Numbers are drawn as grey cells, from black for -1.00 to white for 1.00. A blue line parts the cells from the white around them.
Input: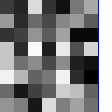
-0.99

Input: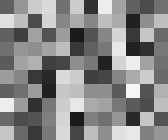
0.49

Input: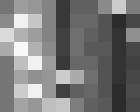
-0.45

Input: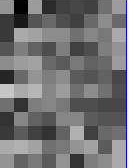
-0.12

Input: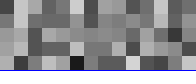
0.04

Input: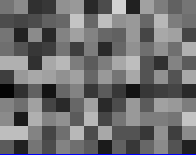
0.54

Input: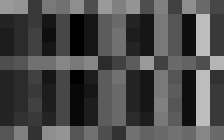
-0.55

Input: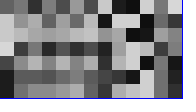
-0.83

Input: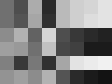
-0.79
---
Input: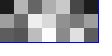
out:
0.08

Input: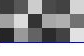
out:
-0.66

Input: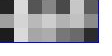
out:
-0.07

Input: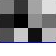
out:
0.57

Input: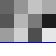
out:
0.63

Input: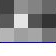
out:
0.25

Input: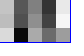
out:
0.33
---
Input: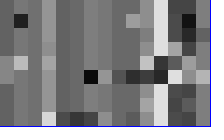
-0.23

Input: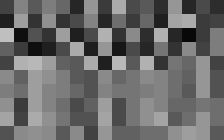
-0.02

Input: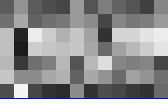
0.85

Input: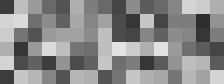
-0.02

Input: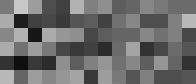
-0.44

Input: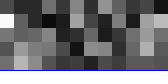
-0.13

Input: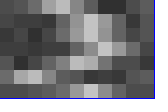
-0.34
